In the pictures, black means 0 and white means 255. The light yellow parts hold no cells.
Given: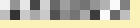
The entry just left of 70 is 230
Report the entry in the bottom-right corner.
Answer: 190
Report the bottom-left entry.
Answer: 190
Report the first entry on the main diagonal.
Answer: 240
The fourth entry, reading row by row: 70
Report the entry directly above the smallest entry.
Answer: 148
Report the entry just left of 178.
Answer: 148

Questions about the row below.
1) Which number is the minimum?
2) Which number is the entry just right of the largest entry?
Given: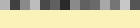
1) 42
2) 85

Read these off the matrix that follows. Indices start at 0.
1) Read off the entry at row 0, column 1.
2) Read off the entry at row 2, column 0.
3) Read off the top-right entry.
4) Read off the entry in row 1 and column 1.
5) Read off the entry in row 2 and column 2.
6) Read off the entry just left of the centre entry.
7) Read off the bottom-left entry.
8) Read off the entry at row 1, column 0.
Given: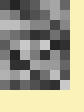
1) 37
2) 189
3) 102
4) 122
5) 166
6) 201
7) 112
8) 145

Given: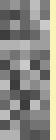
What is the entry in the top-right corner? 126
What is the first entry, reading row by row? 126
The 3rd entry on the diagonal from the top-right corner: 103
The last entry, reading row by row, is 93
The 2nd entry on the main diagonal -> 71
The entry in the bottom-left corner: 178
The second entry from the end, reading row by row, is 82
